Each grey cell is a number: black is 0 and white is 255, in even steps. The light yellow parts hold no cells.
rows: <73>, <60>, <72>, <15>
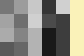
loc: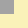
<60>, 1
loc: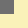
<60>, 2
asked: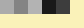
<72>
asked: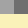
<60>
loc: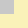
<73>, 3
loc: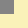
<72>, 2
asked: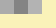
<72>

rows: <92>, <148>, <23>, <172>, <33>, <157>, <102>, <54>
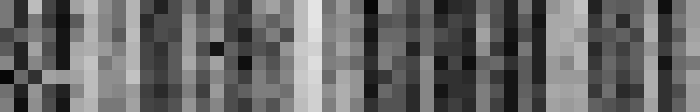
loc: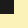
<92>, 5
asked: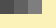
<102>
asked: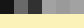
<54>
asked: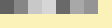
<157>
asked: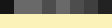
<23>
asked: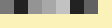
<92>
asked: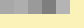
<172>

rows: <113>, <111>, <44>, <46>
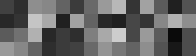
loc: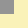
<46>, 8
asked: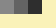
<46>
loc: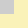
<44>, 9
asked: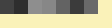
<113>

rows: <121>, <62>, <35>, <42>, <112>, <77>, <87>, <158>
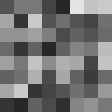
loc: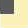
<87>, 7
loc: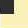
<158>, 5
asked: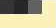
<158>
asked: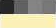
<42>
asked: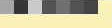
<62>
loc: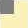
<35>, 4
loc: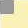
<87>, 8

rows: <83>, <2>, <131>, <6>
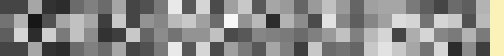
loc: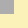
<131>, 30
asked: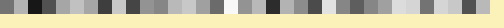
<2>
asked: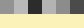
<2>
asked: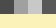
<83>
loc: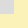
<2>, 29
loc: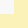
<2>, 17
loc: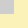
<131>, 4

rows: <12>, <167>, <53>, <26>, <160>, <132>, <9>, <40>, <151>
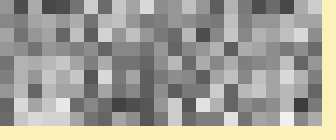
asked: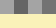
<9>
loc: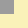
<151>, 20

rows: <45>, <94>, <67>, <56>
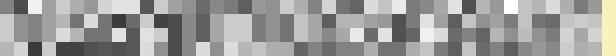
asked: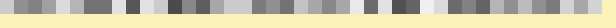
<67>
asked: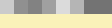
<67>
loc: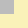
<67>, 38
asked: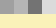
<94>
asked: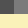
<94>
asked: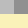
<67>
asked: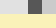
<45>

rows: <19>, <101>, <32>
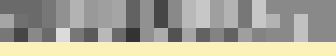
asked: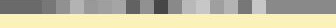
<19>
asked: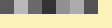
<32>
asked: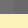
<101>

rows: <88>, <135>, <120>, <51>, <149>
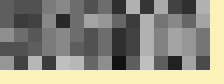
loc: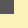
<120>, 3
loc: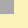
<88>, 12
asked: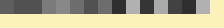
<88>

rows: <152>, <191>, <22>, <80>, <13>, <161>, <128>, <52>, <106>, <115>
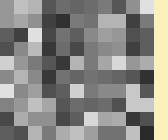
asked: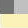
<115>
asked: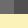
<52>
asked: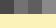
<22>
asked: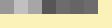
<52>
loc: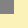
<52>, 1
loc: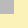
<80>, 3

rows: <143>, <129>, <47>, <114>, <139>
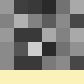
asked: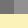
<114>
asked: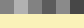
<129>
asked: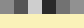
<114>
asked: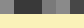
<139>
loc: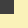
<143>, 2
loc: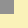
<114>, 6

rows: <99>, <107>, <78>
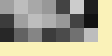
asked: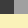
<107>
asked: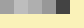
<107>
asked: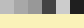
<99>

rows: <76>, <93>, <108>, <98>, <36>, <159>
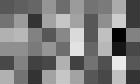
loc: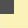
<36>, 8
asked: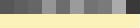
<76>
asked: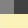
<36>
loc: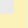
<36>, 9
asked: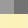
<76>
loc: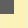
<76>, 2
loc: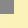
<108>, 5

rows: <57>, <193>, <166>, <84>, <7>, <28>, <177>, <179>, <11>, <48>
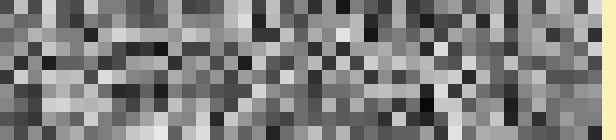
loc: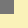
<177>, 21
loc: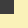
<177>, 23

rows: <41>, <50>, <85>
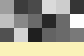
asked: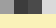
<41>
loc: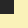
<50>, 4
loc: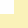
<50>, 6
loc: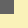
<85>, 4

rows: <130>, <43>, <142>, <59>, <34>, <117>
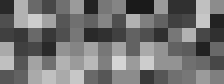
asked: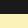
<130>
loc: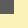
<59>, 14

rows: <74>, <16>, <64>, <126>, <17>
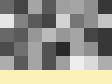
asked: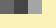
<74>
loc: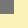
<16>, 6
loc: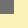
<126>, 2
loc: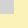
<16>, 5
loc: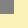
<16>, 2
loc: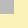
<64>, 4
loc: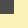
<126>, 1

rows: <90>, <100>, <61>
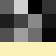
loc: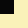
<61>, 4
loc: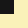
<100>, 4

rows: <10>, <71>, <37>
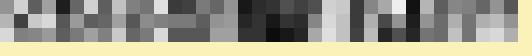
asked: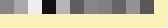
<10>
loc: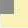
<71>, 11
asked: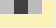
<37>
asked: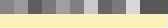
<37>

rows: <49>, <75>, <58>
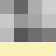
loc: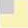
<49>, 4
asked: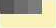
<58>
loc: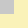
<75>, 1
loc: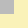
<58>, 1
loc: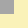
<75>, 3

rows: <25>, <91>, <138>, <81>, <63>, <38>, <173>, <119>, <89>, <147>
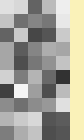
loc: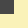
<138>, 3
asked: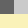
<138>
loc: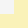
<173>, 2
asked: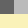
<25>

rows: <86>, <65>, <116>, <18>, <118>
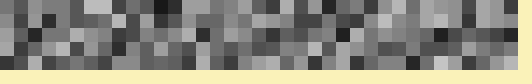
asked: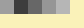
<118>
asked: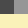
<18>

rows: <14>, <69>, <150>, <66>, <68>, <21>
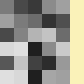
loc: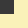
<14>, 3
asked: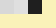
<66>
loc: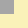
<21>, 4
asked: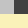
<68>
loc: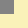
<150>, 2

